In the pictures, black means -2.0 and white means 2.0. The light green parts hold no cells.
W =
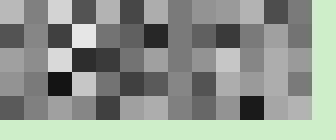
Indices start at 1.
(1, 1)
0.9
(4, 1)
0.3
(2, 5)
-0.2
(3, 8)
-0.1
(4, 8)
0.1
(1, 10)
0.4
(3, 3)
1.4
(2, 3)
-1.0
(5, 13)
0.8
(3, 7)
0.5
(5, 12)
0.6
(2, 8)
-0.1
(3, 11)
0.1
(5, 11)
-1.6
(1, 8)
-0.1
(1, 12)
-0.8
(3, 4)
-1.3
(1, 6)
-0.9

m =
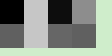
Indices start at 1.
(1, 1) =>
-2.0
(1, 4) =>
0.2
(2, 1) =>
-0.5
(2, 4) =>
-0.5

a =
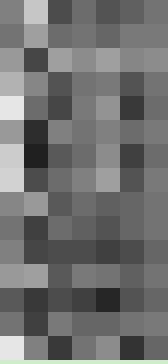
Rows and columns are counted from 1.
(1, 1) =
0.0
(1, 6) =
-0.5
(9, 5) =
-0.5
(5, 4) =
-0.1
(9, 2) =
0.4
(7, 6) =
-1.0
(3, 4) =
0.2
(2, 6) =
-0.1
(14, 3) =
-0.1
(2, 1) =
-0.2
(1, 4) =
-0.3
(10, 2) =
-1.0
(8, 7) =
-0.1
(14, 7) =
-0.1
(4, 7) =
-0.2
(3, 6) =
0.1
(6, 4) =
-0.2
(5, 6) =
-1.1
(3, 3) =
0.5
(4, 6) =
-0.7
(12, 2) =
0.5
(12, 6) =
-0.5
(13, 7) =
-0.4
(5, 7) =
-0.3
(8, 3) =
-0.3
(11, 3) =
-0.8
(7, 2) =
-1.5
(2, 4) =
-0.2

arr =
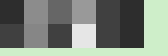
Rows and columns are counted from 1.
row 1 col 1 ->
-1.3
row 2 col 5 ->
-1.0
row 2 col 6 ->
-1.3
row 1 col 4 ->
0.4

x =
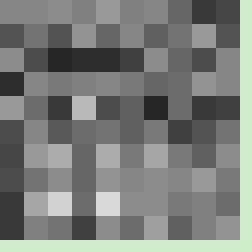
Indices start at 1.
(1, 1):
0.1
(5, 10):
-1.0
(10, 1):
-1.1
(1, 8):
-0.4
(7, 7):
0.6
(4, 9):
0.3
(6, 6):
-0.5
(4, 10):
0.1
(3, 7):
0.2
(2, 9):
0.4
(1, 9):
-1.1
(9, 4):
-0.3
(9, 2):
0.6
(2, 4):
0.3
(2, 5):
-0.4
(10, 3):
-0.2
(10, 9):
0.0
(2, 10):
-0.7
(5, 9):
-1.1
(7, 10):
0.2
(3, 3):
-1.4
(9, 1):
-1.1
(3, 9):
-0.8
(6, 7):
-0.1
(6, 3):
-0.6
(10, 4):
-1.0
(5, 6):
-0.5

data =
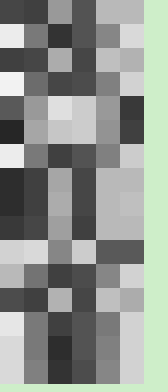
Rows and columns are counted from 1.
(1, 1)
-0.9
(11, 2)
1.4
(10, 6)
0.9
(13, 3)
0.8
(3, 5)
1.0
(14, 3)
-1.0
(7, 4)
-0.7
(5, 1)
-0.6
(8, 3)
0.6
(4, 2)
-0.3
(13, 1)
-0.8
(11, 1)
1.3
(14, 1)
1.6
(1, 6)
0.9
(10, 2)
-0.9
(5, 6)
-1.1
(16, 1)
1.4
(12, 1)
0.9
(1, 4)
-0.7
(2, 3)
-1.2
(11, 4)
1.2
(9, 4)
-0.9
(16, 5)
0.1
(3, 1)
-1.0
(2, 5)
0.1
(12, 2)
-0.2

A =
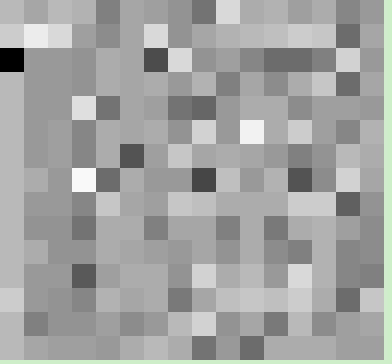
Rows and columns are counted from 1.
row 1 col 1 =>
0.9
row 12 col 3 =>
0.4
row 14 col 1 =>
0.9
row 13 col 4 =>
0.1
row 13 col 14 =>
0.7
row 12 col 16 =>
0.0
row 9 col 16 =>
0.3
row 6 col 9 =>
1.3
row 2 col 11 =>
0.9
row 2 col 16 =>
0.6
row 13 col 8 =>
-0.1
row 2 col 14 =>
1.1
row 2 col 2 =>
1.7
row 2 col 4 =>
0.5
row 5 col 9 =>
-0.4
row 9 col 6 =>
0.6
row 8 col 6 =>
0.7
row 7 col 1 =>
0.9
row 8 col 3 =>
0.4
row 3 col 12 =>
-0.3
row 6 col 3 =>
0.5
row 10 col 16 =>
0.2
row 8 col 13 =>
-0.7
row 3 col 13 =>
-0.3
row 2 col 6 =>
0.6
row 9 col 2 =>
0.4
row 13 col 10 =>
1.0
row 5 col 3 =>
0.4
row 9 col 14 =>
1.2
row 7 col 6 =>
-0.7
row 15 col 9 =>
-0.2
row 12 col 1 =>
0.9
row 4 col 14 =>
1.1
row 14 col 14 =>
0.2
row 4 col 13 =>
0.7
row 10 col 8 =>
0.6
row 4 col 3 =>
0.4

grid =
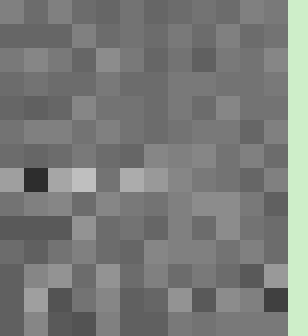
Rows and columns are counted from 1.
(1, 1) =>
0.0
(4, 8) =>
-0.1
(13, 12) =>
-1.0
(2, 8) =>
-0.1
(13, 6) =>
-0.5
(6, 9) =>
-0.1
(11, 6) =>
-0.4
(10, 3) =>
-0.6
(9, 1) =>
-0.2
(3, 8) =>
-0.2
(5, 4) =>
0.1
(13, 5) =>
0.1
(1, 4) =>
-0.3
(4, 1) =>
-0.3
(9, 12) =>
-0.5
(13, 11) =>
0.0
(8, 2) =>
-1.3
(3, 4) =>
-0.4
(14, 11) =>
-0.1
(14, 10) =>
-0.1
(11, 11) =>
0.0
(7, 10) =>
-0.2
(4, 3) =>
-0.3
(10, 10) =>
0.2
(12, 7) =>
0.0
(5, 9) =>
-0.3
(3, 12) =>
0.1
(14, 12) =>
-0.1
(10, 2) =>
-0.6
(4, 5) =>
-0.1
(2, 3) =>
-0.4
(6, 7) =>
-0.3
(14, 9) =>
-0.2
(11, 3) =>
-0.2
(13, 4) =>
-0.2
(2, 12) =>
-0.2
